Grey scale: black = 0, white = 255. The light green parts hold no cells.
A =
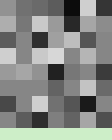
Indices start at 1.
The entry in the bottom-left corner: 134
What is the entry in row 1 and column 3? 106
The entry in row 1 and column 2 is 113
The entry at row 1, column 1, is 146
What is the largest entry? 215
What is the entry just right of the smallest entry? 207
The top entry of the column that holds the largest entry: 92
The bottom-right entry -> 79
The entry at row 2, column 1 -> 174
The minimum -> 12
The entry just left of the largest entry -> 201
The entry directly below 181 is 134
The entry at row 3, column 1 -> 92
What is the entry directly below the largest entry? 33
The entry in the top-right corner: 53
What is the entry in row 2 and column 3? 201
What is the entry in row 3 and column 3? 46

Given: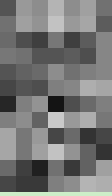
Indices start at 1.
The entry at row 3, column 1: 106
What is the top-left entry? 84
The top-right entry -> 113
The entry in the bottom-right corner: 174
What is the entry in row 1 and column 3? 141
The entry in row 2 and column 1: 113
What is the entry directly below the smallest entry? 201
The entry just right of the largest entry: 153
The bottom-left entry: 70
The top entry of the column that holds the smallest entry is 180
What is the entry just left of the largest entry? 98
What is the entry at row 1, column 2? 153
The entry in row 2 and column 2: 160

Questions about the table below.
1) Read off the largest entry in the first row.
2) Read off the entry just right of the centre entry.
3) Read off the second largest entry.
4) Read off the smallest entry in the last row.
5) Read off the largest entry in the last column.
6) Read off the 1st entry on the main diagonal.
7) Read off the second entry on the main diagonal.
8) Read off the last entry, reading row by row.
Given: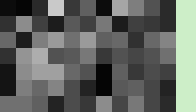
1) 201
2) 56
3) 173
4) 35
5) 132
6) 12
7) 140
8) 42
